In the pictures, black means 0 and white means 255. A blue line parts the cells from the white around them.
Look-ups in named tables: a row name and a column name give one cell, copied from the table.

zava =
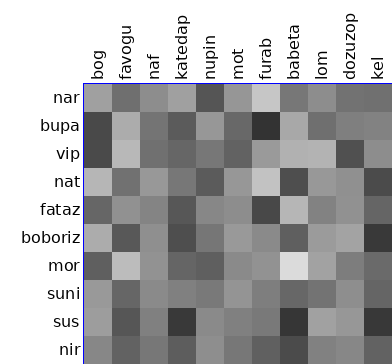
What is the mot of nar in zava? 150
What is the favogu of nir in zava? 98
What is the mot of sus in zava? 128
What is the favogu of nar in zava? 111
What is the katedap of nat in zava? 119
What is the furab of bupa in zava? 51
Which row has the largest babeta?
mor

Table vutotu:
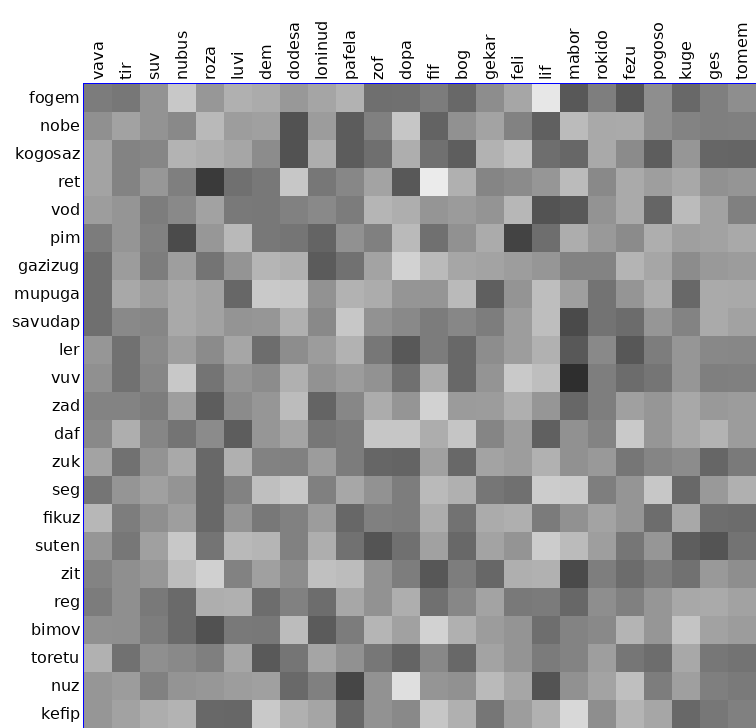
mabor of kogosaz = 103
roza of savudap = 162
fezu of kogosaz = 139
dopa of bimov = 161
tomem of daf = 156
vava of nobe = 144
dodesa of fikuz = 129
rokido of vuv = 126
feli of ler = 157
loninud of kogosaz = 174
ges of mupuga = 170
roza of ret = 58
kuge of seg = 104
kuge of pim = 159
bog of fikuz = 114
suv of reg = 121
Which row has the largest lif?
fogem

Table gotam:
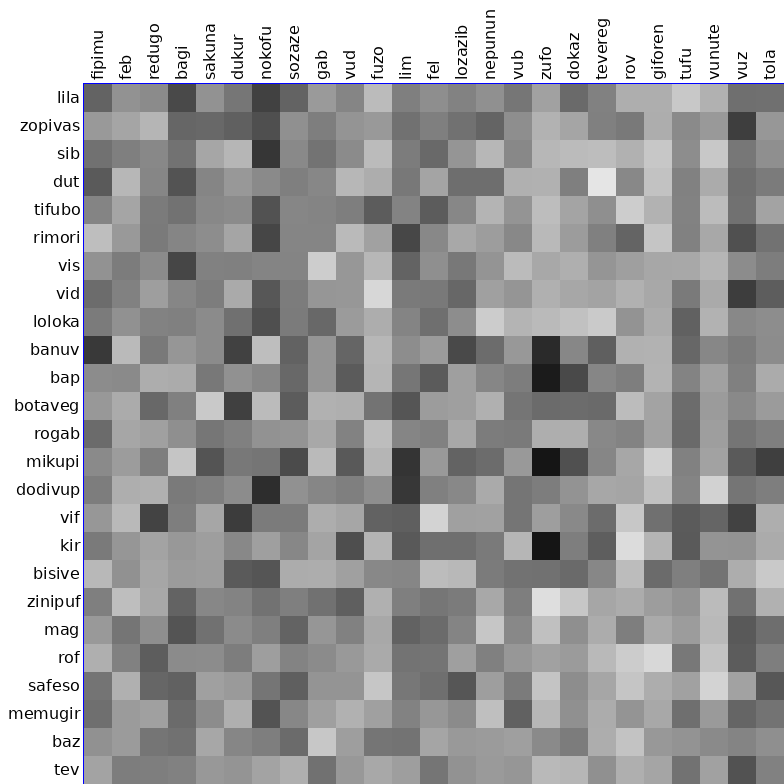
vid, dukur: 170
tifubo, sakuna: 136
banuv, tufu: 103
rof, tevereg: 185
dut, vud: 183
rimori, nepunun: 157
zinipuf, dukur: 131
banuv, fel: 155
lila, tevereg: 129
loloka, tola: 141
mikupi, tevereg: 134
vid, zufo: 176
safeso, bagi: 97
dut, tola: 123
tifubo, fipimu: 132
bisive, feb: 145
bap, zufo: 27
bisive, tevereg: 135
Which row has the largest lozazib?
bisive

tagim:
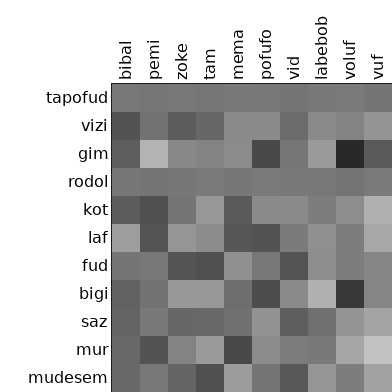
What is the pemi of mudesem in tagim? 120
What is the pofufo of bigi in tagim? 77
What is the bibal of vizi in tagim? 83
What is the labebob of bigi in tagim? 176
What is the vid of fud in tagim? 84
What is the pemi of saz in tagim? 121
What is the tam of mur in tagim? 154
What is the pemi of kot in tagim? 80
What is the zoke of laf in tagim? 149
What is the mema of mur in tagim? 72
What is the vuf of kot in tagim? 176
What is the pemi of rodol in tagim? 117
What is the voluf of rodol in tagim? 116

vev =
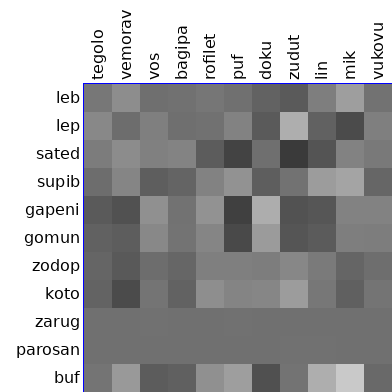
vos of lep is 127
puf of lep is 130
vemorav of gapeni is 81
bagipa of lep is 111
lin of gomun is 91
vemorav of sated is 140
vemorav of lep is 109
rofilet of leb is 118
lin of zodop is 122
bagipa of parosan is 112
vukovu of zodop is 110
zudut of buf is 115
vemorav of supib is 133
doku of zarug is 112
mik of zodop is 101
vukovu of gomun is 125
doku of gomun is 155
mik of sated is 130
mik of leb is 158

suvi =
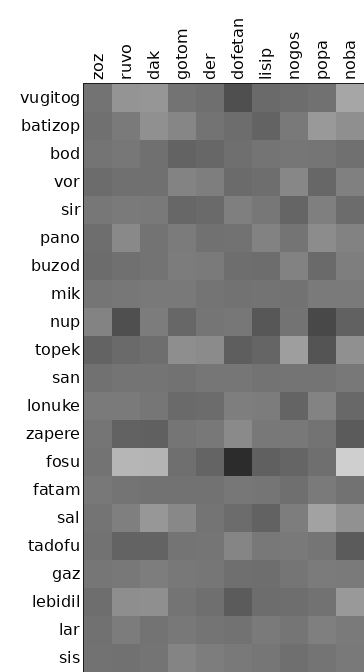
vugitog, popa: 113
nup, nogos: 115
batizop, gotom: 134
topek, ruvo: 106
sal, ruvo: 127
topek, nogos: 158
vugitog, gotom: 115
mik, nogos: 114
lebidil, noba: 153
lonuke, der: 108
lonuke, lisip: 124
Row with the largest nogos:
topek

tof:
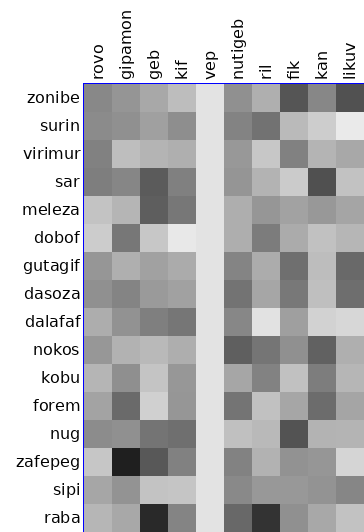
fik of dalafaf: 159
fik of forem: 166
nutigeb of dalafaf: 135
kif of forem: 150
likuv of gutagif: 105
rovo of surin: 139
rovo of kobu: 181

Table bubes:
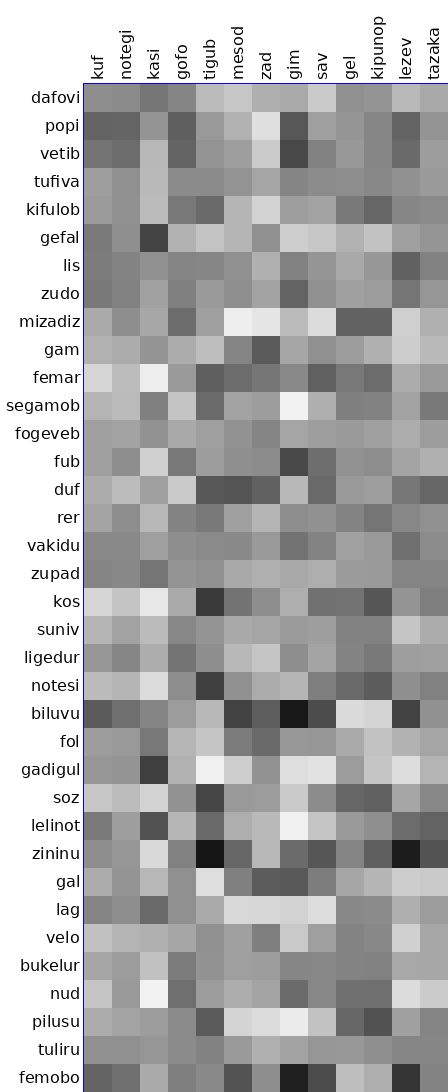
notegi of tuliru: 144
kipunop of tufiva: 136
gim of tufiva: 133
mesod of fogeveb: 146
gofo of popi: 95
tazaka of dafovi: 169
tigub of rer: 121
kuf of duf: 171

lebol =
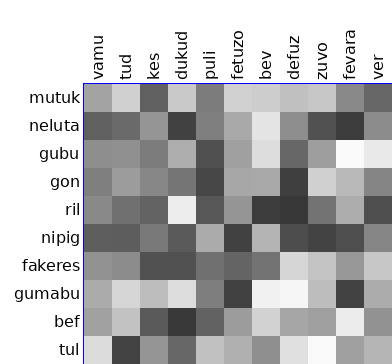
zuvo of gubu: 158
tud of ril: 112
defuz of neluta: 141
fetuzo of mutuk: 209
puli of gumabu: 126
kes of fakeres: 81
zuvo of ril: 115
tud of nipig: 93
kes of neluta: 149
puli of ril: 87
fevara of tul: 160
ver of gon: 133

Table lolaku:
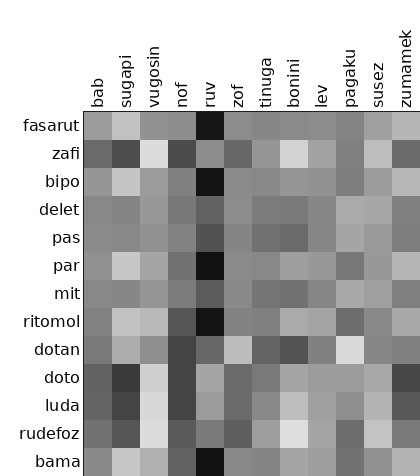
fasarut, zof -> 140
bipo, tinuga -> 136
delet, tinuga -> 123
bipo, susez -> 156
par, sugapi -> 199
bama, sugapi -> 198
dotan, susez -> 135
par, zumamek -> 182
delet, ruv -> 98
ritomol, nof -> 85
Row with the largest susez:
rudefoz

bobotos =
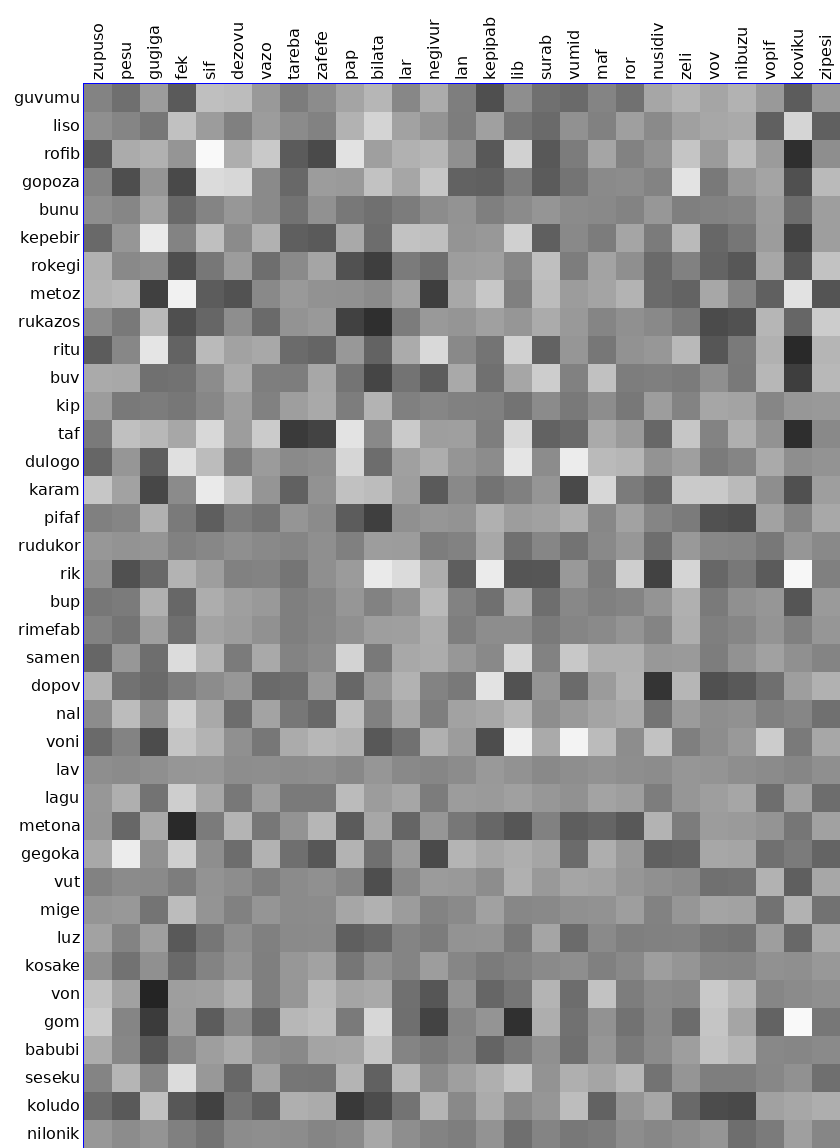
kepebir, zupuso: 105
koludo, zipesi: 174
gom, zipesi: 119
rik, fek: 179
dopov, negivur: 131
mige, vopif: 114
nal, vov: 142
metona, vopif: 148
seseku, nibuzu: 126
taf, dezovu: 157
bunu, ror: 131
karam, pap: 193
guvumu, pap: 164
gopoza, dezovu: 215
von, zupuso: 193
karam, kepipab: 115
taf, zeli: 198
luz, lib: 120
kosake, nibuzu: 133
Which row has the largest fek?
metoz

